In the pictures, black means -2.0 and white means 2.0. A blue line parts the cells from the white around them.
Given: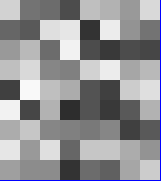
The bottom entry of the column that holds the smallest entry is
-1.2
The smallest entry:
-1.3
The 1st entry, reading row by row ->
1.3
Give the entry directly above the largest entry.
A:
1.4
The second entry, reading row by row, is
-0.2
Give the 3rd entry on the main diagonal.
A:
-0.3
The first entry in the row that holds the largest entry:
-1.0
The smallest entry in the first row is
-0.8
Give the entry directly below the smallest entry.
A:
0.0
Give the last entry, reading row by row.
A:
1.2
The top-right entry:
1.4
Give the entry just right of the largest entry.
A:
1.0
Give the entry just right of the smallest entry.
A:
-0.7
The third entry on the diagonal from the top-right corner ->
-1.1
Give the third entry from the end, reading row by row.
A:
-0.5
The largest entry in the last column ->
1.5
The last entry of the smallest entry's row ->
0.8
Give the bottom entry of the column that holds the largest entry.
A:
0.2
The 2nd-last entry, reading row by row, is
0.6
